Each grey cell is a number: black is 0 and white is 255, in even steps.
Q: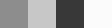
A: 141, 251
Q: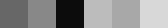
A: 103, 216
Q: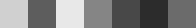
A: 208, 107
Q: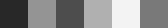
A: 40, 121
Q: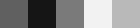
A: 96, 185
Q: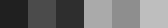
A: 32, 190
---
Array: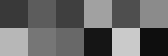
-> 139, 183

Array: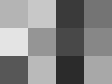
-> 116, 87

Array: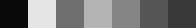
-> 57, 9

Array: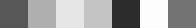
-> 115, 87

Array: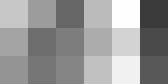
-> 59, 148

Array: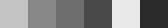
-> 43, 195

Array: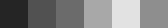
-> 142, 37

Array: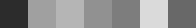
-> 104, 44

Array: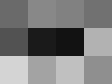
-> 113, 212
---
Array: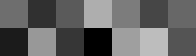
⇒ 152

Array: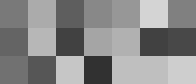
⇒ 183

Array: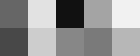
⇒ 205

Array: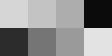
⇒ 117

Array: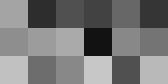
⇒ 156

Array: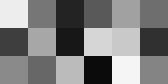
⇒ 167

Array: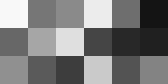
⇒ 166

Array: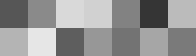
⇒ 230

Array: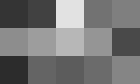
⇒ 157
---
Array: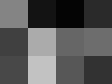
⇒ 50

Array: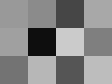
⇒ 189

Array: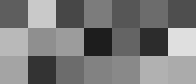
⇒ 171

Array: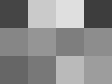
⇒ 157

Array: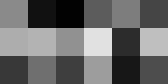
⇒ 77

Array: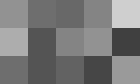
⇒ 154

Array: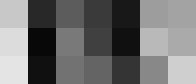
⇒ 207
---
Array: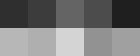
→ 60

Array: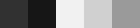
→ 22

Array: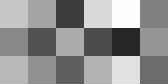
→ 165

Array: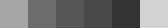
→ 109

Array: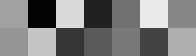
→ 2

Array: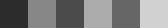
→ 135

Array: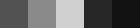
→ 138

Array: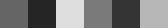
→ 37

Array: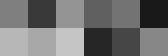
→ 57

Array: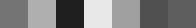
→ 175
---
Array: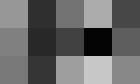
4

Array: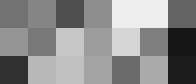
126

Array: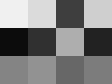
174

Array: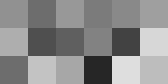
66

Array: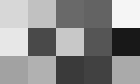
85

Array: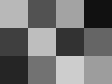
50

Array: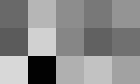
97

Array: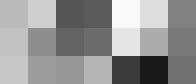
172
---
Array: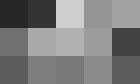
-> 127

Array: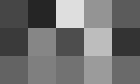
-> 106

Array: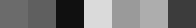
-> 107

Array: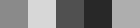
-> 138

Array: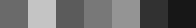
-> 106

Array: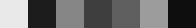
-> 95
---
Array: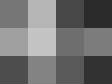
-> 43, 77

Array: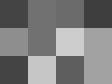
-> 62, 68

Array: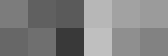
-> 155, 103

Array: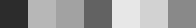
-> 137, 44

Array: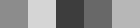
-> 183, 140

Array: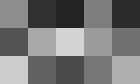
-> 43, 204

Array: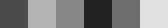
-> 224, 75

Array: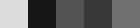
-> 112, 221

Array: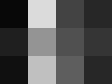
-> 39, 16
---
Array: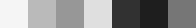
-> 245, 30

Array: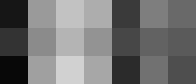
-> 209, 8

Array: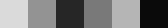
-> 218, 10

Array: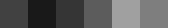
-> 255, 25

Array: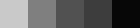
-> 201, 7

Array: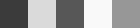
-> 249, 59

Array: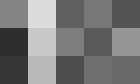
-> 220, 46

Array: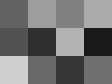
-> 207, 25
